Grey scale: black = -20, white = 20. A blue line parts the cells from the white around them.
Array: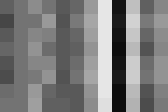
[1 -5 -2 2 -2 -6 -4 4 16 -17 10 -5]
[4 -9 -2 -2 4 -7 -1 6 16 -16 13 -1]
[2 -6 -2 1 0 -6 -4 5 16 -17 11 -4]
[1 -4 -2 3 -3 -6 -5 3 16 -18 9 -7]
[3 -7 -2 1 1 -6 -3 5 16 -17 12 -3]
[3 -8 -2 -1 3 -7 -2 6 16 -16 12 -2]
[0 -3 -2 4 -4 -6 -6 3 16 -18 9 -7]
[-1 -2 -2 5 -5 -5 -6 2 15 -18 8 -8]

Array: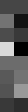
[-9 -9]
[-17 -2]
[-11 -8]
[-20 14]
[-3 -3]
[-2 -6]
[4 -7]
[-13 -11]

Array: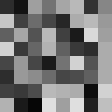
[1 -13 -17 5 -2 6 9 -12]
[4 11 -10 -3 -9 -14 7 9]
[5 -5 6 -7 9 -10 -16 14]
[7 13 -11 -4 8 -5 -11 -13]
[7 -9 4 -9 -16 -2 13 -7]
[7 -13 4 2 -3 -9 -8 -5]
[13 -10 -11 -8 9 8 7 -18]
[10 8 -16 -19 15 5 15 -15]

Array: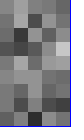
[-4 1 5 0 -1]
[-2 -2 6 -8 3]
[2 -3 -11 3 -5]
[11 -7 -9 -6 2]
[5 -1 6 -3 4]
[-3 1 3 3 -2]
[-2 -1 -4 3 -4]
[-10 -1 -8 0 -8]
[-2 -5 0 -13 2]

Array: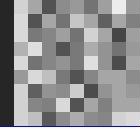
[4 -14 13 6 -7 2 4 -2 5 17]
[0 -14 14 -7 6 -2 11 6 -5 6]
[5 -14 14 -1 1 5 -2 13 6 -9]
[4 -14 8 15 1 -7 -1 7 3 -2]
[6 -14 14 -2 1 3 -1 15 3 -8]
[2 -14 4 14 10 -1 -7 1 6 6]
[4 -14 13 -5 3 2 12 -8 3 6]
[6 -14 13 1 0 14 -7 6 0 6]
[14 -14 13 10 -6 2 7 2 1 13]

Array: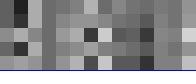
[3 -5 -15 7 -3 -2 0 8 -3 1 -2 -3 -1 -2]
[4 -5 -12 7 -3 1 3 3 1 -2 -3 -6 0 -2]
[13 2 7 1 -3 4 7 -11 12 -6 -5 -11 1 0]
[3 -4 -12 7 -3 0 2 5 0 -1 -3 -6 0 -2]
[10 3 5 3 -3 3 8 -8 11 -6 -6 -12 0 0]

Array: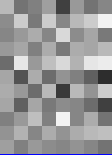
[1 9 -2 0 5 -10 4 -2]
[18 2 12 -1 12 1 9 12]
[-1 1 4 7 1 14 2 6]
[9 4 6 0 7 -1 7 6]
[17 -3 16 4 10 14 8 16]
[-13 6 -7 7 -3 3 0 -5]
[12 7 4 -3 9 -11 9 3]
[-10 6 -5 6 -1 2 1 -3]
[-2 0 4 10 0 18 1 7]
[10 3 8 1 7 3 7 9]
[-2 5 0 4 2 1 3 1]

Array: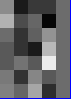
[-3 2 -16 -11 -11]
[-3 8 -8 -4 -19]
[-3 -3 -12 -5 3]
[-3 -6 -12 -16 9]
[-3 -6 -2 -6 17]
[-3 -1 -12 1 -6]
[-3 0 -4 6 -13]

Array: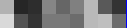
[-12 8 -14 -13 1 -4 0 9 -6]
[-3 14 -7 -12 -1 -1 -3 9 10]
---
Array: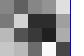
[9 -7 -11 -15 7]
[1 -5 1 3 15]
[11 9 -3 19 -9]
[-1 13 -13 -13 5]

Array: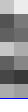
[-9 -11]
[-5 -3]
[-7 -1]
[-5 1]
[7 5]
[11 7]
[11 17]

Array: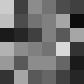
[-16 -14 -10 0 -6 6]
[12 -10 2 -2 -8 -10]
[10 -8 -2 0 6 -18]
[4 -6 2 2 -4 -16]
[8 2 0 -2 14 -12]
[-12 6 -6 -4 -10 -14]

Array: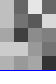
[6 -10 2 0]
[10 -4 16 -4]
[10 -2 -6 14]
[8 4 6 -12]
[12 12 4 -2]

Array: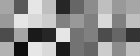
[8 -18 16 14 -16 -2 -4 12 2 10]
[6 -6 16 10 -14 -4 2 10 4 6]
[-8 6 -16 -14 16 -2 0 -8 -4 -12]
[4 16 14 12 0 4 0 14 0 10]

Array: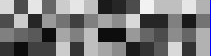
[-12 -18 -10 -10 12 -12 10 6 2 -16 -12 -6 14 -12 8]
[14 -8 16 -4 12 16 10 -16 -14 -8 18 10 10 16 8]
[0 -4 -6 -18 6 0 10 -18 -18 4 -4 -8 2 -4 8]
[-8 12 -14 4 -2 -10 0 6 2 14 -14 -14 0 -16 -2]
